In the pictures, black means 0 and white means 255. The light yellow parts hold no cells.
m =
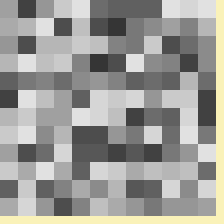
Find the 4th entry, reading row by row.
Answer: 202
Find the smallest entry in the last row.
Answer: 77
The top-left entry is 160
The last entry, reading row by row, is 160
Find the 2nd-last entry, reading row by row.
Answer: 150
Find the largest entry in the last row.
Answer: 214
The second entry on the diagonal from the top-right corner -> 130
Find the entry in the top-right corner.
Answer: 225
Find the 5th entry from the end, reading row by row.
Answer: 150
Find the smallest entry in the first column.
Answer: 65
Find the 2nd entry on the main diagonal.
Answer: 182
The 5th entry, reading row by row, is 225
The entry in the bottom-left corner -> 170
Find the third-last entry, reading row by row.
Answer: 150

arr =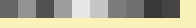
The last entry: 68
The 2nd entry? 146
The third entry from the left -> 80

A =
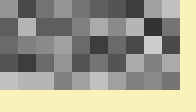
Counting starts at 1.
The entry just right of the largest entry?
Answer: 73
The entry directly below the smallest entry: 204
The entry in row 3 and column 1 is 106
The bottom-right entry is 116
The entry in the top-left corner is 149
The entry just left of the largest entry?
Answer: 73
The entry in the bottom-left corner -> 192
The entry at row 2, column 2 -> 181
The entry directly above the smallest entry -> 160
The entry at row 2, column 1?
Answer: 94
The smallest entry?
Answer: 50
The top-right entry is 192
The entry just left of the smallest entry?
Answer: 181
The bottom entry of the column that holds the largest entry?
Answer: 138

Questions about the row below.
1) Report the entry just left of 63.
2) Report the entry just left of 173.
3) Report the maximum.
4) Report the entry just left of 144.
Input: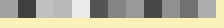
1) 162
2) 113
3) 235
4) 72

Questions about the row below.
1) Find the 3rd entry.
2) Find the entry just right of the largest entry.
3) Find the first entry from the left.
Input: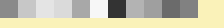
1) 228
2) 51
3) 138

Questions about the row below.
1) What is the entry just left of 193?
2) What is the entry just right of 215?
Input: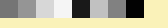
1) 25
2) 245

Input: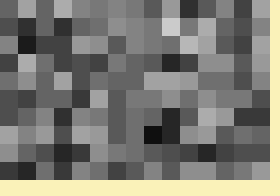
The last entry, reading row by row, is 153
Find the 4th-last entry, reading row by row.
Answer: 142
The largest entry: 203
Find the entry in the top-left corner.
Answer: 100
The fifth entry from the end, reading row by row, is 142
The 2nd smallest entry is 27
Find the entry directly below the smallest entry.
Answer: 89
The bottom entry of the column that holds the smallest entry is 131
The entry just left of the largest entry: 120
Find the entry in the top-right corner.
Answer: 162
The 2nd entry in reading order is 162
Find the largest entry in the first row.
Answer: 172
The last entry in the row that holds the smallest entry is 100
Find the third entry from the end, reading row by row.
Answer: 100
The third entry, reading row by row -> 100
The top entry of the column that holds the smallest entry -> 89
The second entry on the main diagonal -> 48
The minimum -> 15
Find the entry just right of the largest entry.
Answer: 120
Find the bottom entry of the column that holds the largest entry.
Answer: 89
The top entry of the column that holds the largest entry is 153
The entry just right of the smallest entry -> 38
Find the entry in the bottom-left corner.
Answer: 57
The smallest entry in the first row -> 48
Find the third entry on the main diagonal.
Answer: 66
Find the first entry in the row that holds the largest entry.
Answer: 78
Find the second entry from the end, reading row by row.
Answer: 120
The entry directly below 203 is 111
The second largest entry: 183

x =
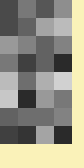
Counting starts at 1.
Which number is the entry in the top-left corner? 74
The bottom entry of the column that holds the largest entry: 42
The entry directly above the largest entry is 42
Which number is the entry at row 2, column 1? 74
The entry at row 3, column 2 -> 130
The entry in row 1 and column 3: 86
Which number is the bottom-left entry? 64
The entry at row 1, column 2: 120

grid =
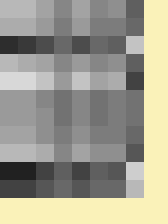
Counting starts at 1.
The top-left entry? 184
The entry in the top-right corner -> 95
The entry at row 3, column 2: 57
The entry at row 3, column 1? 45
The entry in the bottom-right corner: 184
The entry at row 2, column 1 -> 172
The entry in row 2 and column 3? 154
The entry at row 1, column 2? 184
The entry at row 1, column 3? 163
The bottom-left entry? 66

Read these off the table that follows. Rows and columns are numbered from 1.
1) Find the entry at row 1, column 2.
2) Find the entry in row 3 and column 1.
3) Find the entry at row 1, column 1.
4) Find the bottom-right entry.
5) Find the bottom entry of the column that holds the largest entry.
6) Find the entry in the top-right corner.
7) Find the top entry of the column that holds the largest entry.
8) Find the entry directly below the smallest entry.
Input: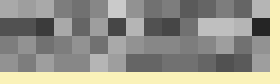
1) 158
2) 125
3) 169
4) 158
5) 158
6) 181
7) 202
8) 146

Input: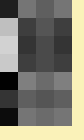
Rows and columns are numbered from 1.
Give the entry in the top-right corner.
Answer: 117
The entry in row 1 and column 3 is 95
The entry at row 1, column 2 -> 117
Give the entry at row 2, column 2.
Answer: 62
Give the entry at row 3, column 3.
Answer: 74
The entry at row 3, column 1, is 210
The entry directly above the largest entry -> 191
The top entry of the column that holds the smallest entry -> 31

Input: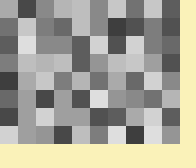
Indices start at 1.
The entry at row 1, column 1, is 170
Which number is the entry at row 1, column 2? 72
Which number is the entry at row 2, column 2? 199
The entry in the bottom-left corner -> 210
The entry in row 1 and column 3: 137
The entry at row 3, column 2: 222
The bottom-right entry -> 149
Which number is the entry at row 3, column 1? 93
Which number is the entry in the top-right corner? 93
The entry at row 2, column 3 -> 125
